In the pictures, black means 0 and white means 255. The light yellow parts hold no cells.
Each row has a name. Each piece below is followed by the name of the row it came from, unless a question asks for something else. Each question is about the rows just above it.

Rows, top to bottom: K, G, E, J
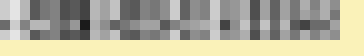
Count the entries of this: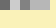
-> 5
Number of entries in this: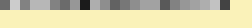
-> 23
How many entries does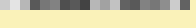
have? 19

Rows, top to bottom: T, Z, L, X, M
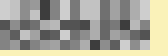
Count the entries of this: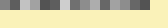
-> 15
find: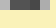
L
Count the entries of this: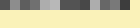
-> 13
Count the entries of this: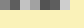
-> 7
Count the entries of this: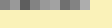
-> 9
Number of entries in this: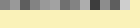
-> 13

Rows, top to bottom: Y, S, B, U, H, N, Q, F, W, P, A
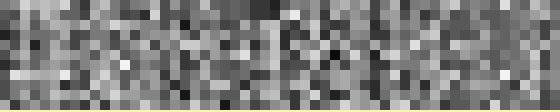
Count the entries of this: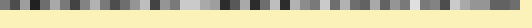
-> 52
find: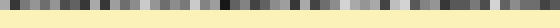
A
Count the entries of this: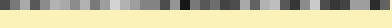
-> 39

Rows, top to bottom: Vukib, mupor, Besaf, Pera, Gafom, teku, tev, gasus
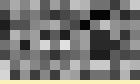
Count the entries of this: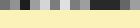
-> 14
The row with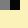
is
mupor
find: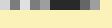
Gafom

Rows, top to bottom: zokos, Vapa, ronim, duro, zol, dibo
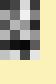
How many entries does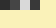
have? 4
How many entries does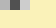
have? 3
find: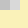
dibo
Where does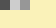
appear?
duro
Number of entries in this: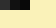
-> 3
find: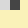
dibo
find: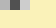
duro

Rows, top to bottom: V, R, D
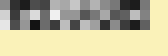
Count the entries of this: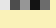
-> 5
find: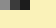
D
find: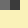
D
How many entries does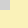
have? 1
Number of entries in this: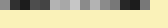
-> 15

